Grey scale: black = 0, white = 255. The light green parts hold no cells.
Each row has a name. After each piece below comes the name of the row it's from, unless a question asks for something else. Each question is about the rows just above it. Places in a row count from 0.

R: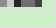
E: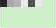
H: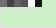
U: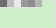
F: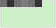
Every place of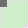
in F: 0 2 4
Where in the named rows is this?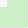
H, 4
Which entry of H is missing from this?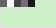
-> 82
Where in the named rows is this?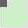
H, 2
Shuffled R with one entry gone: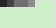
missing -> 205

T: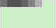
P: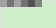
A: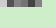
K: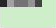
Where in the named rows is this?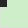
K, 0
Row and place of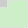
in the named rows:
A, 0
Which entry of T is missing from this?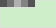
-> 99
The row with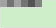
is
P
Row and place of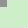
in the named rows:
K, 4
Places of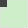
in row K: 5

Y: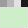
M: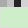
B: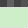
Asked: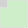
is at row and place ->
M, 3
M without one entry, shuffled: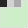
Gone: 196
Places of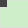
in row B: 0 2
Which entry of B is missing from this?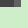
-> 83
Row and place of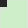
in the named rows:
M, 2

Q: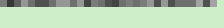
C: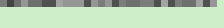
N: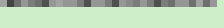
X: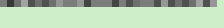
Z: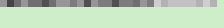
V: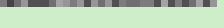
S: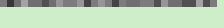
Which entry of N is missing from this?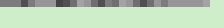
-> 138
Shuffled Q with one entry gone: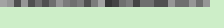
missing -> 96

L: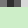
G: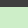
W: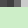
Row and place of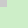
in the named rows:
W, 3
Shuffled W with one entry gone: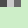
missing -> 63
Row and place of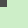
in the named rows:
W, 0
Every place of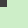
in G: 0 1 2 3
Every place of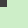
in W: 1

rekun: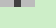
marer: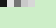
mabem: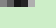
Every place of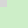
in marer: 4
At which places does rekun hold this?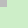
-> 0 1 3 4

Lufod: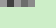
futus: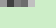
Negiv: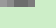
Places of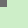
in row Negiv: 2 3
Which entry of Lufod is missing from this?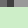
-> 139
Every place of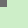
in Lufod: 3
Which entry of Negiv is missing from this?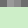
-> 124
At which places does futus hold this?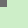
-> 3

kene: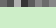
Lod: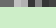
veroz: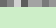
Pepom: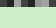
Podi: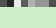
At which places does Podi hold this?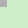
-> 4
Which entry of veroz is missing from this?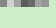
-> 121
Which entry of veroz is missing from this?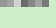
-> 92
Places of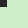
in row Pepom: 1 4
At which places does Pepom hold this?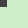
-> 0 3 7

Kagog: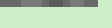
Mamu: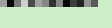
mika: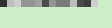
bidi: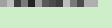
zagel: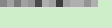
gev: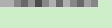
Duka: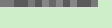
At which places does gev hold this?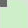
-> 3 8 11
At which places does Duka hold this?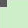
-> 2 3 5 9 11 12
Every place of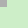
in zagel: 6 10 11 13
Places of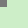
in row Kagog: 3 4 5 10 11
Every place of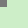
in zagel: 2
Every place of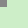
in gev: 2 6 10 13

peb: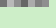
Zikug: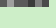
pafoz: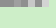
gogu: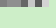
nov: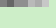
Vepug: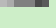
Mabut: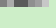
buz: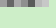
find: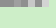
pafoz
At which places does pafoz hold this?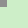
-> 0 1 3 5
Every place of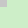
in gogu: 4
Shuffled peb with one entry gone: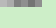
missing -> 102
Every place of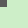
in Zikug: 0 2 3
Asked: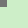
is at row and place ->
peb, 0

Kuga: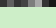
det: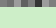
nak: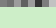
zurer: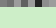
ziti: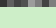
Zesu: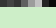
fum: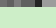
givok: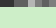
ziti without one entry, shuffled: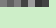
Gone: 81
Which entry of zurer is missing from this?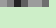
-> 141
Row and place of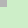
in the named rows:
givok, 4
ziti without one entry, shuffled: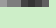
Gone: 81
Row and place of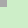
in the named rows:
Kuga, 5

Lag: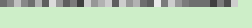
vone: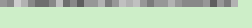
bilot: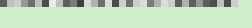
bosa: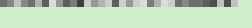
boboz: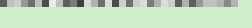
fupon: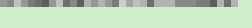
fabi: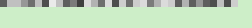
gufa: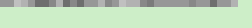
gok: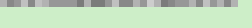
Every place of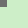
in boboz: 4 14 18
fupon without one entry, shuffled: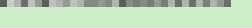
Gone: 165

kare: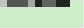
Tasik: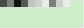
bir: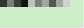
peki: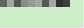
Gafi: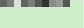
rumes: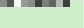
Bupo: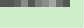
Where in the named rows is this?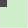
Tasik, 0
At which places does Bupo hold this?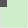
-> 0 1 4 9
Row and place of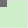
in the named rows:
Bupo, 8
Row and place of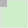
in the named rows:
rumes, 8
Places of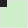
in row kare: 5 8 9

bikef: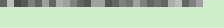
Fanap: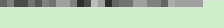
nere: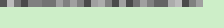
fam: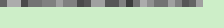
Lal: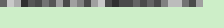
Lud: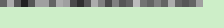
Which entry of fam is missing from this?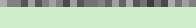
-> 144
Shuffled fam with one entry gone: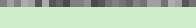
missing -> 60
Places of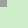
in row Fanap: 8 9 14 19 20 25 26 27 28
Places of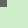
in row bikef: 0 5 7 11 16 21 23 26
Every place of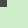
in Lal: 5 9 12 15 17 18 20 22 27
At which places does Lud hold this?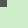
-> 2 4 12 17 26

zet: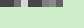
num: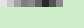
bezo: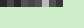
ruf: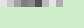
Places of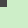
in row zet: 0 1 4 5
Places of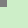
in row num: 3
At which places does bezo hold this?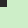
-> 0 2
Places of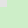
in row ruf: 0 7
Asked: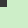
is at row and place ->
bezo, 8

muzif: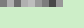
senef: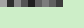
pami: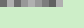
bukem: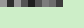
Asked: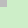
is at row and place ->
muzif, 4
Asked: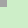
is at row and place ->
senef, 0

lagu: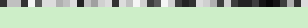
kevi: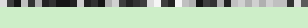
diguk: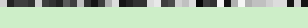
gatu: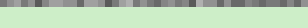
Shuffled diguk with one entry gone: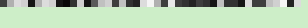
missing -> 76
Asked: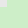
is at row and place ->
diguk, 22

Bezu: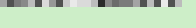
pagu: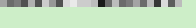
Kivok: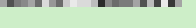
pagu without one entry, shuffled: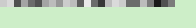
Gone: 176
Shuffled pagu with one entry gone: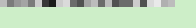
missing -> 93
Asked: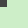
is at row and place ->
Kivok, 22

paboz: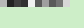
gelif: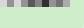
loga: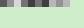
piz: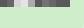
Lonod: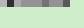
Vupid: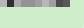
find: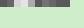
piz
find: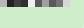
paboz
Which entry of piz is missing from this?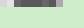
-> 115
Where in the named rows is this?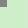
gelif, 5
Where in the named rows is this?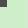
Vupid, 8

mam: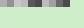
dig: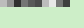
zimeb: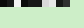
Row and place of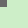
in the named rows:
mam, 8
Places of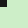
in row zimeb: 1 4 5 8
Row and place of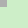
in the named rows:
mam, 0
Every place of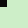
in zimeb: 0 3
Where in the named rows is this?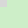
zimeb, 6
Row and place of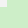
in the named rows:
zimeb, 2
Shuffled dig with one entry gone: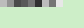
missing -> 62

